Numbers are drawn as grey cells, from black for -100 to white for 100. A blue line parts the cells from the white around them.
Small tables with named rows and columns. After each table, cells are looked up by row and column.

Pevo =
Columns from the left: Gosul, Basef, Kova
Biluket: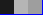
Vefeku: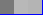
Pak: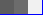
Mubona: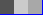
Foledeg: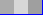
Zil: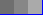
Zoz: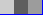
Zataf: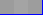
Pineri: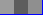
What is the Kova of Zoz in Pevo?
22
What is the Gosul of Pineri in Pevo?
22
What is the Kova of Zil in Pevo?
33
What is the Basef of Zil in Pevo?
6
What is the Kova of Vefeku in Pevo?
41
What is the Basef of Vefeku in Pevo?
44
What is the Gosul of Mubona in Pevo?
-35
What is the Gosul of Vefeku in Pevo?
-5

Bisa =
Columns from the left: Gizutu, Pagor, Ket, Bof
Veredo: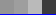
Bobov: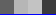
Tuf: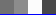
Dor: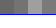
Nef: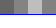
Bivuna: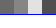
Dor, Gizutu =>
-19
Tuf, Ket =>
98
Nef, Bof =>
1
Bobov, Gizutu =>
-24
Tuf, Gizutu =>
-11
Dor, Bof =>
-4
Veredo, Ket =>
46
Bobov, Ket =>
53
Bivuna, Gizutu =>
-18
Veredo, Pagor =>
24
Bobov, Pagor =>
43
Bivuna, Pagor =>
4
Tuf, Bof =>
-43
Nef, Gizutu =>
-21
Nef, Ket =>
49
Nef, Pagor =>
3
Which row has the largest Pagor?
Bobov

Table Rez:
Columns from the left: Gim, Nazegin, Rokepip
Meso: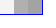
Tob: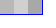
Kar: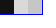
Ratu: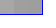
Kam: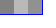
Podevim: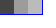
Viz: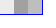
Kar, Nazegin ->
70
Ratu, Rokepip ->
24
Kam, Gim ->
1
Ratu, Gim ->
31
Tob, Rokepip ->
32
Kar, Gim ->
-86
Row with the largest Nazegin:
Kar

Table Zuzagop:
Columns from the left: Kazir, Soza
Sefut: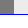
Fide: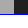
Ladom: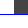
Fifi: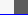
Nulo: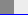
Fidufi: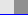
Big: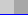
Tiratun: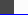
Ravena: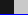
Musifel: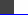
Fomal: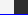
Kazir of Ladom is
99
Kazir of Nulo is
6
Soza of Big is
31
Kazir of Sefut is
-5
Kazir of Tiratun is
-44
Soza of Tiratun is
98
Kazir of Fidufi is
80

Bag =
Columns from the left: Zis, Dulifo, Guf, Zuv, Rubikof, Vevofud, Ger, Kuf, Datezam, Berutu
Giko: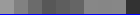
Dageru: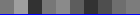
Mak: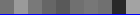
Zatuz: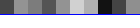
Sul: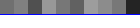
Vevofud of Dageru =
-27
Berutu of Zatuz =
12
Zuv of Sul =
19
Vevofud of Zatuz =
64
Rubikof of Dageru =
8
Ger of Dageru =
-61
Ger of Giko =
6
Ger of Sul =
23
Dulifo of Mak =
21
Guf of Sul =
-37
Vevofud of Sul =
-24
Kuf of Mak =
-12

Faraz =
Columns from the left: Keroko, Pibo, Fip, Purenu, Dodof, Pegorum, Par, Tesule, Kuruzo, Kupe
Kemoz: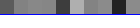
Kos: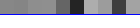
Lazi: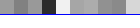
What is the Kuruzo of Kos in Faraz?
-51
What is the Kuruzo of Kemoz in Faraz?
-73
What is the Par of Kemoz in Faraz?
3
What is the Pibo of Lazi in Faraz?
1
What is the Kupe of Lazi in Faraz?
69
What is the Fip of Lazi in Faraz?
20
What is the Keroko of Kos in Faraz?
6
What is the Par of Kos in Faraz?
36
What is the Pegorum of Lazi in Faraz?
30
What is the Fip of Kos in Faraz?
11
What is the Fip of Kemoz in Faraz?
7

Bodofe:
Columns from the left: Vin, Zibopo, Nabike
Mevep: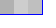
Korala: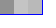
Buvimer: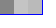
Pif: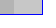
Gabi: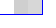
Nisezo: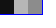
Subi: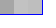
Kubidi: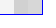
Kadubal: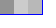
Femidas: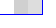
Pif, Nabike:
56
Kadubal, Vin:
15
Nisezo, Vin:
-87
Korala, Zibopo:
54
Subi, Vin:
30
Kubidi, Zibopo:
64
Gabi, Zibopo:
62
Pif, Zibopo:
56
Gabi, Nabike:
69
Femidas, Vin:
100
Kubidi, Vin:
91
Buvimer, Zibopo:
54
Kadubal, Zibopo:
60
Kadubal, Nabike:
44
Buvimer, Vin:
4
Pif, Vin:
41
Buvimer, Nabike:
46

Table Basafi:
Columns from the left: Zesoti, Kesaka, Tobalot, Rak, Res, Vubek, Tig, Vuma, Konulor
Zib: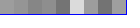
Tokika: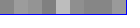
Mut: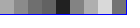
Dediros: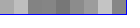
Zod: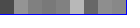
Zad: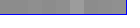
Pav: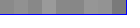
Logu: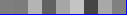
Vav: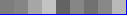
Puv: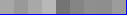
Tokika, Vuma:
5
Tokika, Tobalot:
16
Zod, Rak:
-5
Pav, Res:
7
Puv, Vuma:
11
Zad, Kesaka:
10
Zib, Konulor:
25
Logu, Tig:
-46
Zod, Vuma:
11
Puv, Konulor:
22
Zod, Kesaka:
16
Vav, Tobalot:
30
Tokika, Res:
48
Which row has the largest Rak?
Vav

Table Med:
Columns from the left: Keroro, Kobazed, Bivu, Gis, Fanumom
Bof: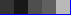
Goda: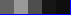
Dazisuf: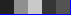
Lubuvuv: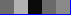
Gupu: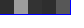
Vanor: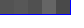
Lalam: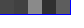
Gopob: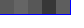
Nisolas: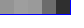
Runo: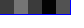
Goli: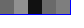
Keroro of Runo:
-53
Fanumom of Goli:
-1
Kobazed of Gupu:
23
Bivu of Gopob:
-32
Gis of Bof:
-25
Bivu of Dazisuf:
58
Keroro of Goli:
-18

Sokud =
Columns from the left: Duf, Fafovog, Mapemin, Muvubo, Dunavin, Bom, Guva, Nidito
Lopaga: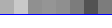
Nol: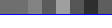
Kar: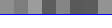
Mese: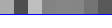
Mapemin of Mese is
49
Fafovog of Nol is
-13
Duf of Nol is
-14
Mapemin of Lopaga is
13
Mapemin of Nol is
2
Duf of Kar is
12
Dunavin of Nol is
25
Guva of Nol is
-64
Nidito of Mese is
-30
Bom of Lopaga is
-3
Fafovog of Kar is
-2
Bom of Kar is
-30
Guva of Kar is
-29
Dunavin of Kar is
4
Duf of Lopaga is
37
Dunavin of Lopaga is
12

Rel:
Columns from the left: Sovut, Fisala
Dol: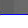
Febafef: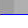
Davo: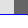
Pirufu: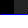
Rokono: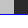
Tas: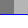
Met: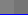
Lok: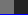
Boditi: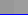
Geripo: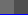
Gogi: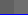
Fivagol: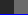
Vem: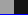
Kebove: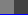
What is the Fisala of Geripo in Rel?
-38
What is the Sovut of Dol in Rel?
-24
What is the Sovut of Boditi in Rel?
19
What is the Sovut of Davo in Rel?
77
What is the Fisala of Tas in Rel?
42
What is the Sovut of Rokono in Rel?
53
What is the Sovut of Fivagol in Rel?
-69
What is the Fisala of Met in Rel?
-8
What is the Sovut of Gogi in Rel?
-24
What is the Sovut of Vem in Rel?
26
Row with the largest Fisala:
Tas

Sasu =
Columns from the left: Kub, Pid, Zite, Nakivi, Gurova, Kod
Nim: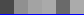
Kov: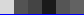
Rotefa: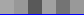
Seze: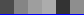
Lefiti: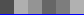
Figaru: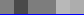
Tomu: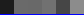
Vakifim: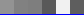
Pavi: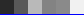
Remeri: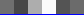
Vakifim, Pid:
1
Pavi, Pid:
-31
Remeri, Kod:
-16
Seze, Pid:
4
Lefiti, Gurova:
-2
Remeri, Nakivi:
97
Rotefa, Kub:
31
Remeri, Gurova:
-34
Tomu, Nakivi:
-11
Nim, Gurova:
-17

